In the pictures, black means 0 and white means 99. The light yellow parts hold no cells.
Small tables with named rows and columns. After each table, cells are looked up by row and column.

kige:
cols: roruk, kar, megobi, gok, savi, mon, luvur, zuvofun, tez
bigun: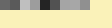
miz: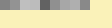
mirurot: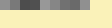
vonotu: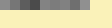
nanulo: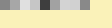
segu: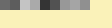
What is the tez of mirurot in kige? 56
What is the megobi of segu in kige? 76
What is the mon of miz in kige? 56
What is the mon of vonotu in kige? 48
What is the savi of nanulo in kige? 24
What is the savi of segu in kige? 20
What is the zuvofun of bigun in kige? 65
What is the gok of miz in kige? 73
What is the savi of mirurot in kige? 59
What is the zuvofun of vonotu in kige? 43
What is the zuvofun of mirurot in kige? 41
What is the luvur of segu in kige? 59
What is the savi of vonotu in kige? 51
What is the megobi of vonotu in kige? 36
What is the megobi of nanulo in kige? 87
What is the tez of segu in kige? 56

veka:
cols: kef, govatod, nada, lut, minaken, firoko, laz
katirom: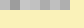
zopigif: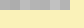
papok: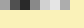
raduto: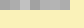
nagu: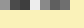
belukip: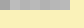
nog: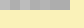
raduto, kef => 64
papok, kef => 63
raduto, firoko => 70
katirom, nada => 77
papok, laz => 67
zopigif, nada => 73
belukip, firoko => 71
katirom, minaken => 67
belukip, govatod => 73
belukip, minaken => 69
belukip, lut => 72
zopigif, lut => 70
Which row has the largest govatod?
belukip

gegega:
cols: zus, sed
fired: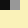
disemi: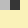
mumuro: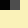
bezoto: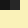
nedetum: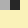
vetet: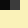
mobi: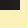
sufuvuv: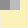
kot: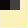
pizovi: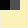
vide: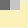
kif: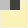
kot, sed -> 25
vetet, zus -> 4
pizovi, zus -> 1
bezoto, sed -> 15
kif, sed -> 25
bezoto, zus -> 8
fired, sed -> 59
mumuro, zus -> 1
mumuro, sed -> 30
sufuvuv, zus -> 55
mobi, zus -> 11
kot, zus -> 3

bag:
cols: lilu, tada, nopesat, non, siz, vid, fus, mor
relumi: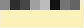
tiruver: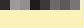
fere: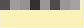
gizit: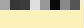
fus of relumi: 45
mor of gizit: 33
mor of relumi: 39
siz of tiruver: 22
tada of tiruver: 60
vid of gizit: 4
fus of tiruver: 35
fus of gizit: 53

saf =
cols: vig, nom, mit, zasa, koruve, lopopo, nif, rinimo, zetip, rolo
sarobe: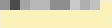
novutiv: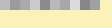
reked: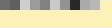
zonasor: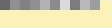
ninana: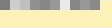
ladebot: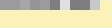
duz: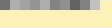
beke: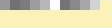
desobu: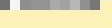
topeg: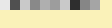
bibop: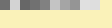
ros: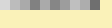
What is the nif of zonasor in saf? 85
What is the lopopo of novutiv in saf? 72
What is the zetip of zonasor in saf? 72
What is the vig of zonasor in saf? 40
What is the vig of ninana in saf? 48
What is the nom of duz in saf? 68
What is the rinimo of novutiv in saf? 85
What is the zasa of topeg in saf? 53
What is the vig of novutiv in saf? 73
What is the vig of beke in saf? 59
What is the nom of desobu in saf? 95
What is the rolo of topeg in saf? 64
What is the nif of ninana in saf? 91
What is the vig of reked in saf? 42
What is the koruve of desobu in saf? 57
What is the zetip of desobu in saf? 56
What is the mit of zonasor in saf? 50

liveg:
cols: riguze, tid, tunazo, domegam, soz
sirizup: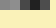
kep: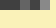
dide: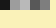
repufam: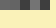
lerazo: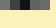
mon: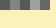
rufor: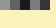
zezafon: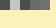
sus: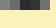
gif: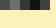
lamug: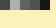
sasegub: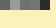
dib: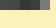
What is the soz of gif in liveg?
25
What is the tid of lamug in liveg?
68
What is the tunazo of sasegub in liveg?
44
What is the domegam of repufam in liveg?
45
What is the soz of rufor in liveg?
21
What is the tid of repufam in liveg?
39

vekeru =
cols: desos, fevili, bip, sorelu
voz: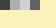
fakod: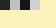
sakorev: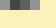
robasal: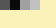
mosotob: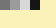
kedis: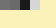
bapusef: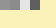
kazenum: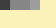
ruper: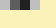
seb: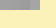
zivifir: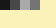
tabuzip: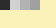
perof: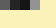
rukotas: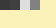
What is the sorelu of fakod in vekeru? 81
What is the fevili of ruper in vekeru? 36
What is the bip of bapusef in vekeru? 89
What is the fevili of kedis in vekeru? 41
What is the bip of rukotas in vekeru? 86
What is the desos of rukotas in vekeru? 22
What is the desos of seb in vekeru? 63
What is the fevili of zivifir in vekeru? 28
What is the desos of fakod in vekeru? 14
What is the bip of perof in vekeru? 8

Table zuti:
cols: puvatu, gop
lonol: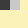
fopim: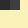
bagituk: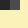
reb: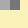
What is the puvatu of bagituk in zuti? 15
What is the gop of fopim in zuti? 24
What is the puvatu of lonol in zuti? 23
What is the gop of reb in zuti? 46
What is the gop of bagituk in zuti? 29
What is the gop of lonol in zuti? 78
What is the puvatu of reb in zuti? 66
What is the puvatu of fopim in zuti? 17

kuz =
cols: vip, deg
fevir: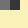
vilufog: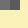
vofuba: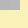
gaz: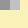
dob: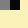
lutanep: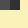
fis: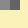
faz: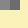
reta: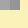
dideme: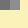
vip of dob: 49
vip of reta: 64
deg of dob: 3
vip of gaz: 58
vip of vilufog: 43
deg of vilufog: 35
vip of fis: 53

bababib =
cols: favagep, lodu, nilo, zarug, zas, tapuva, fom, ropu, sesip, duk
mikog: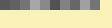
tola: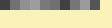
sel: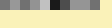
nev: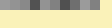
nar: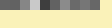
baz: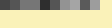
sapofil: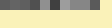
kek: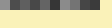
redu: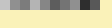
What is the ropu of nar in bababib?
41
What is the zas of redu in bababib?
52
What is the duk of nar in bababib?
40
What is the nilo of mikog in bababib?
45
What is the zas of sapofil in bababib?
56
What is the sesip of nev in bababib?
60
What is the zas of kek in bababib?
39
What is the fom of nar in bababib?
54
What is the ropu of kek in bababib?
45
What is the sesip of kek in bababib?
27
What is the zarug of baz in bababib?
46
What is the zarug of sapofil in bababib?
31
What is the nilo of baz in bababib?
46
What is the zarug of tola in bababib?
61
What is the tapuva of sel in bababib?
10
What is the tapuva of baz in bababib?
33
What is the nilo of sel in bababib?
44
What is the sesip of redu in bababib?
18
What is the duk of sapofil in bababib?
35
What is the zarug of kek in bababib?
28

